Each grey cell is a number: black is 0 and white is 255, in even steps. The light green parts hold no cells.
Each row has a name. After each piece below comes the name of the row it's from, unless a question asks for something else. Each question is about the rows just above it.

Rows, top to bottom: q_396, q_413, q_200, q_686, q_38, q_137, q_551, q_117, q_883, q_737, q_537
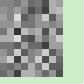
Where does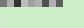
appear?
q_38
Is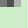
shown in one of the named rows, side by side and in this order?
yes

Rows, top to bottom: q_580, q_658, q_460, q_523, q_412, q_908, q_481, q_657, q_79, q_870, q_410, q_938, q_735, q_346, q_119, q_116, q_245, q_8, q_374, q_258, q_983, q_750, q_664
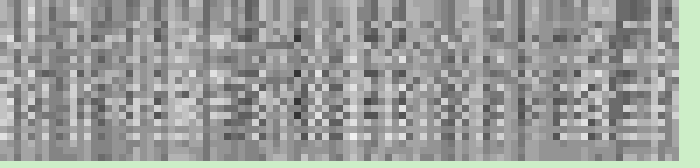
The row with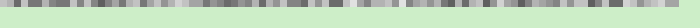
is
q_79
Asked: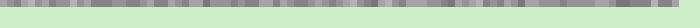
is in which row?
q_983
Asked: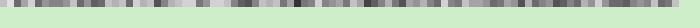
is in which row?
q_119
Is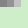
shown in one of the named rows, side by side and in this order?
yes
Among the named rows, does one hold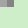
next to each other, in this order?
yes
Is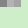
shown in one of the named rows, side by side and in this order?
yes
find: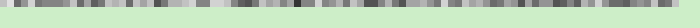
q_908

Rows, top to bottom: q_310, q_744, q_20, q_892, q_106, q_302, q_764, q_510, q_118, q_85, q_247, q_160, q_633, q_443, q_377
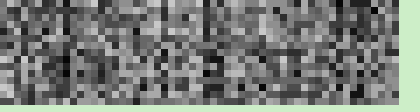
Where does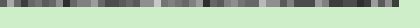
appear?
q_892
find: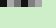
q_633
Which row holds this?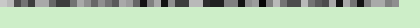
q_633

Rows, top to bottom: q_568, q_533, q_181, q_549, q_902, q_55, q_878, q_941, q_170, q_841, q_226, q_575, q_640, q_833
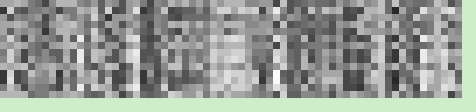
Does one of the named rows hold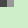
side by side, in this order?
yes
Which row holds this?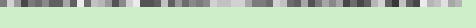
q_941
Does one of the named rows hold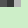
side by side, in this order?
yes
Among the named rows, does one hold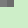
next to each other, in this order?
yes
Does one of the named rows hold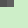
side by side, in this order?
yes
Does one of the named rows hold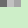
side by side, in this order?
yes

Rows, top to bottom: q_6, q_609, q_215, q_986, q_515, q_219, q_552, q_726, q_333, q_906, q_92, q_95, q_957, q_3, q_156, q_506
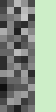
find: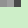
q_92
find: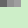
q_3
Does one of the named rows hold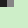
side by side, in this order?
no
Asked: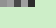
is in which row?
q_92
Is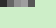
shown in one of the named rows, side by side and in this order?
yes

